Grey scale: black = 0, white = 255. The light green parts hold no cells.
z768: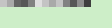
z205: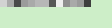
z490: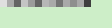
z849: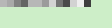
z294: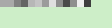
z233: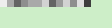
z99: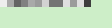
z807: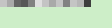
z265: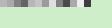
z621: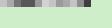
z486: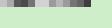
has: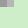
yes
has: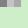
no
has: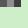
yes
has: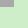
yes
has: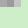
no
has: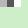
no
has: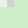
no

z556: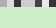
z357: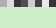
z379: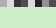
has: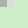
yes
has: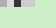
yes
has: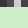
yes

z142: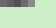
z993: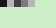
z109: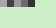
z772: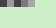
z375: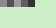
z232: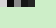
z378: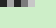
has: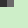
no
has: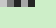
no
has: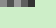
yes
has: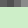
yes

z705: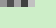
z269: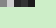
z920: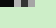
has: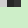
yes
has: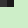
yes
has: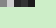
yes
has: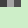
no

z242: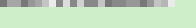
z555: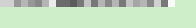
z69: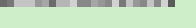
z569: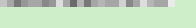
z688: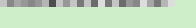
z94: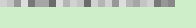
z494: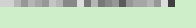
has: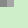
yes
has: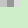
yes
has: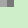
yes
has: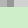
no
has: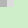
yes
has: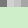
no
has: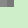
no

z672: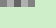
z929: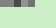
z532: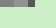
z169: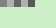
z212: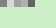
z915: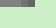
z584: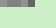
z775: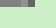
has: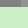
yes
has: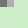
no
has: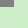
yes
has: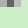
no
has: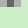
yes
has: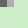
yes

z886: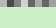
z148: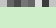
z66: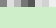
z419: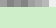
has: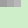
yes
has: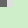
yes
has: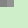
yes
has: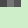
no
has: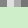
no
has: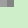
yes

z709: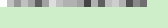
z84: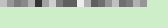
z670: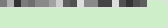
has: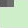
yes
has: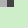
no

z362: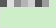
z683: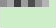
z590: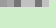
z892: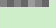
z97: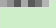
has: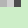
yes
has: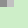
no
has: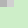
yes
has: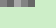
no
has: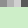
no
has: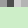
no

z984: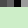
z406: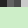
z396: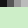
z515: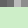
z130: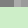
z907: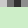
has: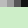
no
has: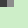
no
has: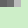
yes
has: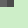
yes
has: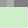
no

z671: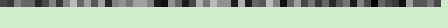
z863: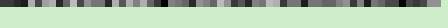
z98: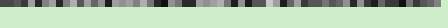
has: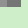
yes
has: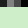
yes

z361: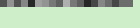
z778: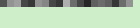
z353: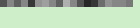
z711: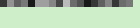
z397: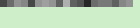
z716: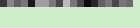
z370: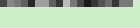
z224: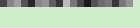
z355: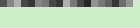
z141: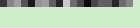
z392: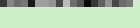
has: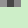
no
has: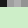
no
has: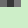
yes
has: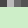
yes
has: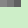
yes
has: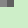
yes
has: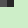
yes

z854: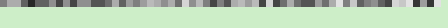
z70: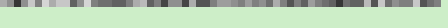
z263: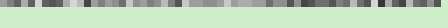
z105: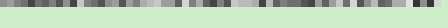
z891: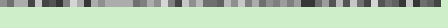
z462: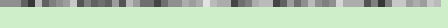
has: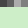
no
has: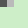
yes
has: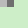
yes

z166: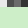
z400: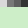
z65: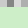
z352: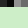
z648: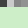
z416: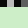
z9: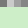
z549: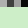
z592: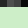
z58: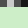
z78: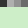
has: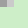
no
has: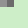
yes
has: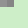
no
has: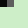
yes
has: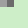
no

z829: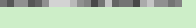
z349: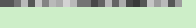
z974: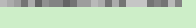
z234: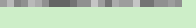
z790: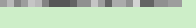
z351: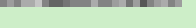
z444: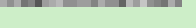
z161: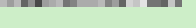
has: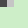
no
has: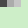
yes
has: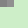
yes
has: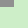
yes

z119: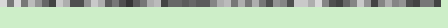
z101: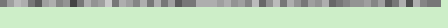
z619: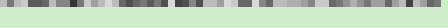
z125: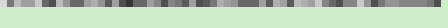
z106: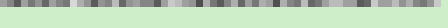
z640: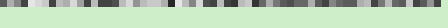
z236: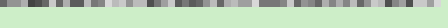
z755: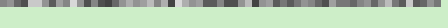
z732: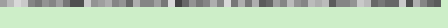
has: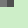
yes
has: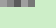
yes
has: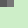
yes
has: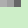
no
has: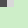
yes
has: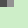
yes

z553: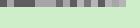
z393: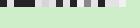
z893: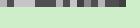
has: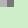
yes
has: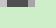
no
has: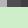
yes

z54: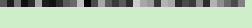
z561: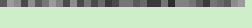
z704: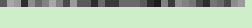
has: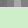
no
